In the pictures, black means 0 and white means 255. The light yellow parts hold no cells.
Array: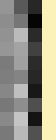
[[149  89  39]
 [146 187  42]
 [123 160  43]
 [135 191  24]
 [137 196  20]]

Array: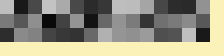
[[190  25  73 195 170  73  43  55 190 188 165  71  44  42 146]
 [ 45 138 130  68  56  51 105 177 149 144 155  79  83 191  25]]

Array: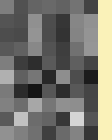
[[126  81 100 105  98 115  67]
 [ 77  74 148  76  51 132 148]
 [126  61  45  90  64  95  68]
 [122  43  20  87  44  88  69]
 [ 89 193 108 100  55 213  85]]

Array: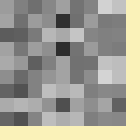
[[156 128 111 135 160 115 131 210 194]
 [ 92  95 122 183 169 197 133 128 130]
 [170 152  95 128 163 113 114 194 189]
 [ 99  82 130 190 173 185 127 136 134]
 [101  81 132 189 173 183 127 137 135]]

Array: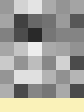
[[153 211 228 170 148 164]
 [129  76  41 118 131 132]
 [202 147 189 135 210  75]
 [174  74 133 118 169  74]]

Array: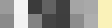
[[155 244  59  98  63 165 169]]

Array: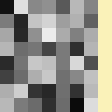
[[ 18 223 136 144  89 184 132]
 [167  40 144 236 171 128 172]
 [ 42 116 199 191 122 216  79]
 [174 206  52  39 111  50 185]]
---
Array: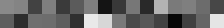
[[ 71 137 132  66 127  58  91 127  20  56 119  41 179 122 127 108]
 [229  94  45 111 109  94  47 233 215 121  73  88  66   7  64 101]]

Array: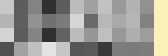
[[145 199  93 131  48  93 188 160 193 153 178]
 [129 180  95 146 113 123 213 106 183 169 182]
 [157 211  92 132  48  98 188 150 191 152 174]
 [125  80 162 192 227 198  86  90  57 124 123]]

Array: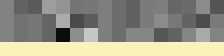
[[ 85 130  98  90 157 147 117 119 126 109  97 123 126 103 107 139]
 [122 130 114 118 101 171  74  93 127 109  97 123 139 120  99  76]
 [131 130 114 118 101  12 141 198 127 109 134 134  87  98 133 169]]

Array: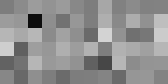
[[130 125 139 156 147 155 136 125 167 129 139 129]
 [190 156 151  13 142 114 151 126 175 137 173 145]
 [203 182 169 183 139 162 143 106 211 146 112 119]
 [182 206  96 158 151 175 157 178 126 177 170 160]
 [149  98 114 182 153 158 146  97  71 182 140 148]
 [131 135 104 143 126 107 125 126 132 106 150 151]]

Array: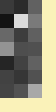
[[ 97  58  43]
 [122  19 219]
 [ 96 104  61]
 [ 80 147  78]
 [ 97  37  66]
 [ 81  66  54]
 [168  68  82]]

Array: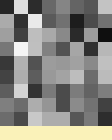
[[195  38 222  44 104 133 100  86]
 [113 171  49 234  90 113  29  75]
 [ 15 159  64 190 169 137  42 156]
 [183 119 245 191 129  82 166  48]
 [192  56 178  82 156 152 161 137]
 [187  67 174  93 153 163 189 108]
 [126  93 211  51 122  75 124  99]
 [ 65 127 108 173 149  75 139 114]
 [ 45 108  74 200 172 172  87 121]]
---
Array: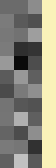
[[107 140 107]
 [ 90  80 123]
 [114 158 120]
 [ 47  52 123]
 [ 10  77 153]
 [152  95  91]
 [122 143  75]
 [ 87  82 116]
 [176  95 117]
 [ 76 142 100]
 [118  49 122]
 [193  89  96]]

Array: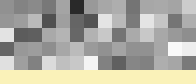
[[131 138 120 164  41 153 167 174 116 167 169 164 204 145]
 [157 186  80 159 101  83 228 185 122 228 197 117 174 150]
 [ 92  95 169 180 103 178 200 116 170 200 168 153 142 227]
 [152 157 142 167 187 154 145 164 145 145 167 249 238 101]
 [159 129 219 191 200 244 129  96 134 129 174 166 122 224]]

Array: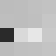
[[189 192 194 188]
 [189 191 198 190]
 [217 231 201  42]
 [192 193 196 188]]

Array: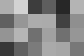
[[210  61  94  39 180 174]
 [150 172 171  65 143  96]
 [181 112 161 112 150 148]
 [ 96 123 170 166 120  55]]

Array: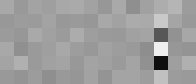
[[153 163 159 168 170 162 151 169 143 161 173 181 156 168]
 [156 155 163 152 154 151 168 162 171 170 201 165 153 152]
 [151 169 161 155 172 158 154 153 161 164  87 146 167 155]
 [144 154 159 168 157 152 162 157 154 142 239 151 148 168]
 [176 154 161 164 152 163 160 154 164 145  15 159 176 164]
 [148 156 143 153 150 162 148 164 164 157 192 156 154 153]]

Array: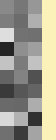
[[119 151 137]
 [108 175 125]
 [114 112 222]
 [143 159  36]
 [123 194 195]
 [131  81  99]
 [ 87 100  58]
 [104 173 106]
 [178  49 216]
 [ 59 164 112]]
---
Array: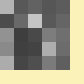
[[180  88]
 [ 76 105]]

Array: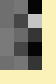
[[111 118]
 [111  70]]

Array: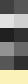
[[ 65  87]
 [225 207]]

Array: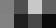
[[128  79]
 [130  31]]

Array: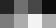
[[ 36 112]
 [124 172]]

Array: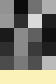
[[146  11]
 [152  46]]
